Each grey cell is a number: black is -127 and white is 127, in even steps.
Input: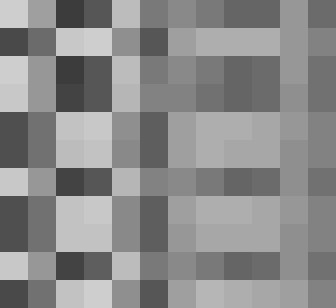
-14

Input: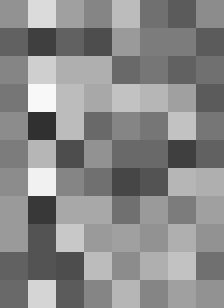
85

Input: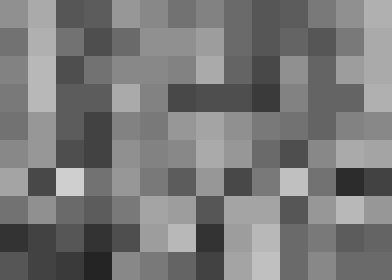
-61

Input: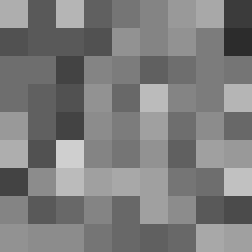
12

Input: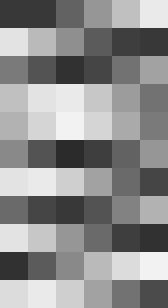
106

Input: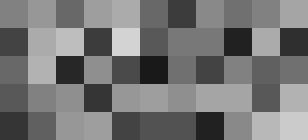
-31

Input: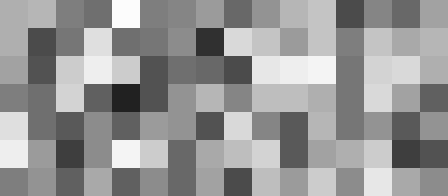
19

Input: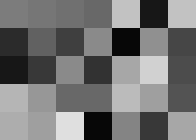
31
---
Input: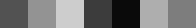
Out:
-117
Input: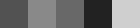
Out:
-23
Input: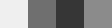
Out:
-16
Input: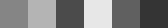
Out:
103
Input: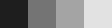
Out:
-11
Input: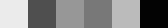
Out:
-7
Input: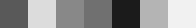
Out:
-100
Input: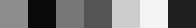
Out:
76
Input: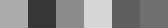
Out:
87
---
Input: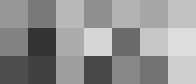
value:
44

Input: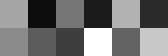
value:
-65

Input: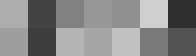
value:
52

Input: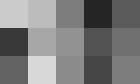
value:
18

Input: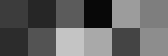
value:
68

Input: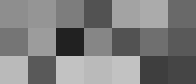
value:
-94

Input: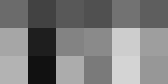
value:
3

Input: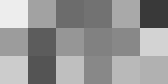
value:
22
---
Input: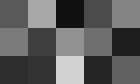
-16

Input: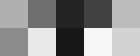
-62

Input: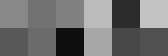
-83

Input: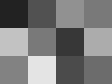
-72

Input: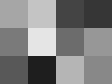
-19

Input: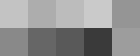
74

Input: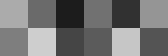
-78
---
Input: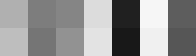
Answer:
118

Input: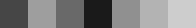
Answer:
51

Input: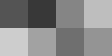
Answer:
5

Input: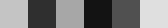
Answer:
-47

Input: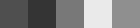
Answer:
106

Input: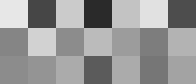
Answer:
97

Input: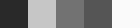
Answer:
-42
